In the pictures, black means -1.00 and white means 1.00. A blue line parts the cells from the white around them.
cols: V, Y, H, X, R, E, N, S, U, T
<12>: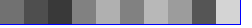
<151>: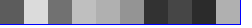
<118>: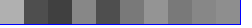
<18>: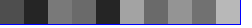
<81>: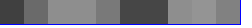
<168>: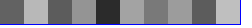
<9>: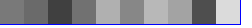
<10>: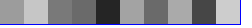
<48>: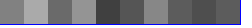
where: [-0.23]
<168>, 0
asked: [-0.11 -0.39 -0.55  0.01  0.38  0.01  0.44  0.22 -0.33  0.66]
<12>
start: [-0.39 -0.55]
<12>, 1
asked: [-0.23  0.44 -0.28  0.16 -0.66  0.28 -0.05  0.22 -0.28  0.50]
<168>
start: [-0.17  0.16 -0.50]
<48>, 2
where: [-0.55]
<12>, 2

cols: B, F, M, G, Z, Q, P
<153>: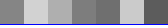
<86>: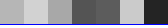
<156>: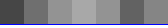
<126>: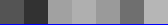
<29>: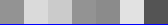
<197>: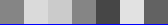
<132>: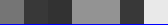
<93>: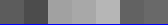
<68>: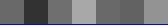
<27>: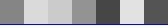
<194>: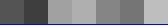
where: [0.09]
<29>, 4
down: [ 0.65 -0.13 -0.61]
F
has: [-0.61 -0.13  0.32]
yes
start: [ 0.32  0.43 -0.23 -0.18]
<93>, 3
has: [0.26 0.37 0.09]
no

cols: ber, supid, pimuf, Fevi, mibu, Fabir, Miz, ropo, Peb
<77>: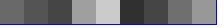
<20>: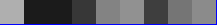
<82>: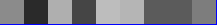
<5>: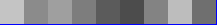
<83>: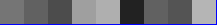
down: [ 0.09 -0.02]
Peb
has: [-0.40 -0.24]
no
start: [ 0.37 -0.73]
<83>, 4
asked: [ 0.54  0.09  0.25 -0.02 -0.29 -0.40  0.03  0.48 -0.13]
<5>

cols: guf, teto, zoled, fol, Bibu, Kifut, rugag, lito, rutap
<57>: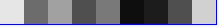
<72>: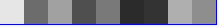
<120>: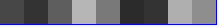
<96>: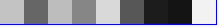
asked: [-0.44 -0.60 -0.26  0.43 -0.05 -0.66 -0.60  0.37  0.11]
<120>
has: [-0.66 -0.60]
yes
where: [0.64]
<57>, 8

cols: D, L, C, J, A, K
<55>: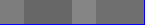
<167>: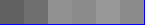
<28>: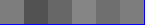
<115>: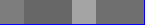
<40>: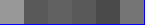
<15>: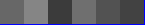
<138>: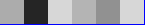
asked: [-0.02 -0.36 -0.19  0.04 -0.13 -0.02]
<28>
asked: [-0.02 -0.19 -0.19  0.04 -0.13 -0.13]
<55>
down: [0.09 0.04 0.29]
J
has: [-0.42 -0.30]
no
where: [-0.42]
<40>, 4
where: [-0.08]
<40>, 5

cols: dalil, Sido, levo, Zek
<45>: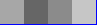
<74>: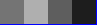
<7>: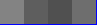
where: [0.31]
<45>, 0
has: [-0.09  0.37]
yes
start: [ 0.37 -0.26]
<74>, 1
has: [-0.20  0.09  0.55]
yes
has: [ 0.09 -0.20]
no

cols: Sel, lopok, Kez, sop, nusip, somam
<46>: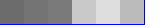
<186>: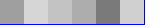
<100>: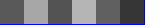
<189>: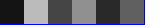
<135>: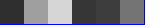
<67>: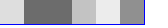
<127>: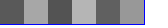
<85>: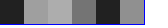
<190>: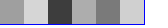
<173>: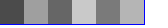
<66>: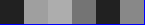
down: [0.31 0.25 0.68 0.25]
lopok
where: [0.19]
<127>, 5
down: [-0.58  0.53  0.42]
sop
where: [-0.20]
<173>, 2
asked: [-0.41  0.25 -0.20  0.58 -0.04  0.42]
<173>
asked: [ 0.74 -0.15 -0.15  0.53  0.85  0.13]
<67>
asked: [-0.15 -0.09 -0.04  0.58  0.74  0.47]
<46>

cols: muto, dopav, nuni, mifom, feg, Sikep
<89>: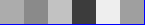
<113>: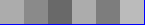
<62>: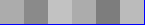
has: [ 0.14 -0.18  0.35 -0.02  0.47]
no
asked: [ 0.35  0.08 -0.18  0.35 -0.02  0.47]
<113>
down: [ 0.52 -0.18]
nuni
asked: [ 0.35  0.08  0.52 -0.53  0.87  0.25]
<89>

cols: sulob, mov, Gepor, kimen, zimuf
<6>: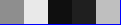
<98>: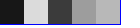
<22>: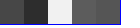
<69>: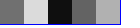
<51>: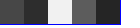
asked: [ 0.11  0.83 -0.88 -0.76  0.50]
<6>
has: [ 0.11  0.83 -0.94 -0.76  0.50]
no
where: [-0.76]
<6>, 3

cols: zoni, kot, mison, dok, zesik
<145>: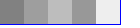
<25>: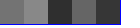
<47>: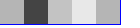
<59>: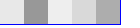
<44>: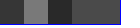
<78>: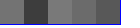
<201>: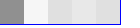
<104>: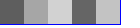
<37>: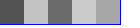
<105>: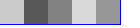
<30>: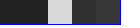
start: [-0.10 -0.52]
<78>, 0
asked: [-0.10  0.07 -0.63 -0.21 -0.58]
<25>
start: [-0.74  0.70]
<30>, 1
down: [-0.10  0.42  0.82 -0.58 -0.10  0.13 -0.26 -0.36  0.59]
zoni
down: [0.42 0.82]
zoni

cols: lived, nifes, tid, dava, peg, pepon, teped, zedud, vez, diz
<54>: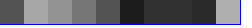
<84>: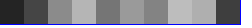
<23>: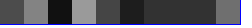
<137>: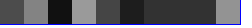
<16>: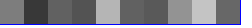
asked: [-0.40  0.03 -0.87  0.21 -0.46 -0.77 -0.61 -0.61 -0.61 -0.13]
<23>
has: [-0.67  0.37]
yes

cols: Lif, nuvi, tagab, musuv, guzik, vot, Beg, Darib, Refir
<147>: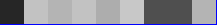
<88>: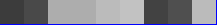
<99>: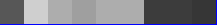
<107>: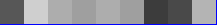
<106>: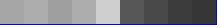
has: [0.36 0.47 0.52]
yes
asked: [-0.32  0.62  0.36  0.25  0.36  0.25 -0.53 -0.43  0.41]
<107>
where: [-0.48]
<88>, 6
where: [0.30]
<106>, 0
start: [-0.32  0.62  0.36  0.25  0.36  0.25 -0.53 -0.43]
<107>, 0
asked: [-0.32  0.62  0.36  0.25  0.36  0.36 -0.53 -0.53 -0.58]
<99>

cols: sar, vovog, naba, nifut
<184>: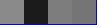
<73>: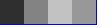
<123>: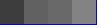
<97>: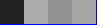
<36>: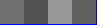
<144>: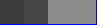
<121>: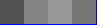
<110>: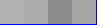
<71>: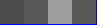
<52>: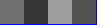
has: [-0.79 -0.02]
yes
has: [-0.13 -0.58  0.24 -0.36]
yes
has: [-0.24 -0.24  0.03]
no
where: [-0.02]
<184>, 2
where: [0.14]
<97>, 2

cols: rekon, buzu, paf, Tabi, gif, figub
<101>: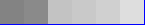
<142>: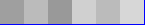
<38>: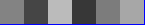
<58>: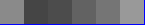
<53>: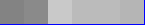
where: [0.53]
<101>, 2
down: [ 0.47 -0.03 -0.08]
gif
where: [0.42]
<53>, 5
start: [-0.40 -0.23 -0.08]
<58>, 2
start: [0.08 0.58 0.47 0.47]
<53>, 1
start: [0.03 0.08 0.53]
<101>, 0
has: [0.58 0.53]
no

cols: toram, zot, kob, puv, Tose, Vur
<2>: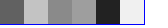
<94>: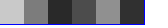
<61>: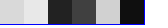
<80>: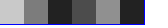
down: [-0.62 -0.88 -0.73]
Vur
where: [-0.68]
<94>, 2

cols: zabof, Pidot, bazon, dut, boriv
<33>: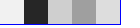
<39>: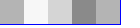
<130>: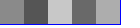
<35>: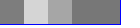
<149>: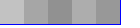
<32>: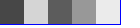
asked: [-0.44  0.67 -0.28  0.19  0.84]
<32>
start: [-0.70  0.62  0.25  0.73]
<33>, 1
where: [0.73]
<33>, 4
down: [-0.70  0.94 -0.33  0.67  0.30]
Pidot

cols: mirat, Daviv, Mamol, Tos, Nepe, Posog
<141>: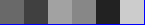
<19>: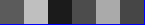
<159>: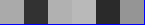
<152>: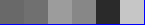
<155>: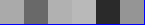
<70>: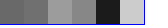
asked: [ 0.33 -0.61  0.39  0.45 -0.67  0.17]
<159>
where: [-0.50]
<141>, 1
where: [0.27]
<141>, 2
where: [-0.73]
<141>, 4

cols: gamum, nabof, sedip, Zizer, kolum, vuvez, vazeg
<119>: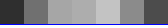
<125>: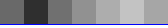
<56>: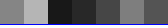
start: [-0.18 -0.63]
<125>, 0
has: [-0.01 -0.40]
no
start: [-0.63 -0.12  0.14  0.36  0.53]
<125>, 1

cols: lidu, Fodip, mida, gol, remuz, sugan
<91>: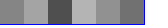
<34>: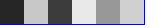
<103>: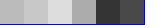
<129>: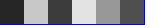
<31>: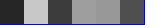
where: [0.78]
<129>, 3
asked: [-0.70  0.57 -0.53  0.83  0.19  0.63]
<34>
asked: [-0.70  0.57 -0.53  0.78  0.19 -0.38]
<129>
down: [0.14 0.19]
remuz
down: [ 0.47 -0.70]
lidu

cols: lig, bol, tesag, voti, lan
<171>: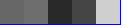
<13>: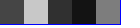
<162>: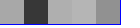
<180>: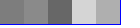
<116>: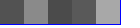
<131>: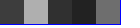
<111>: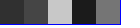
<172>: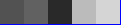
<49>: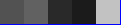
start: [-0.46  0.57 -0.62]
<13>, 0
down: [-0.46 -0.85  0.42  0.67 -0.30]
voti
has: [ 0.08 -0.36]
no
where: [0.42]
<162>, 3

